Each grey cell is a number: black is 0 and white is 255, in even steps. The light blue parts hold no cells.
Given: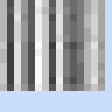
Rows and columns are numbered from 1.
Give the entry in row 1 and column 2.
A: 77
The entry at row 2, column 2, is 92
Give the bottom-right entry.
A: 166
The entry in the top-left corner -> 182
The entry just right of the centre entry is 237
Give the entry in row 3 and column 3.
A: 225
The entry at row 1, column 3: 210
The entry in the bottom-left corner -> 182
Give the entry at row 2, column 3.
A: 210
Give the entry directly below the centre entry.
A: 77
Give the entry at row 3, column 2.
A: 77
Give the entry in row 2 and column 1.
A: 182
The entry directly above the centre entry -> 92
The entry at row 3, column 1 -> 182
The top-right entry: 166

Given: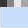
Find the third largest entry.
135
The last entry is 166
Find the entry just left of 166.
233
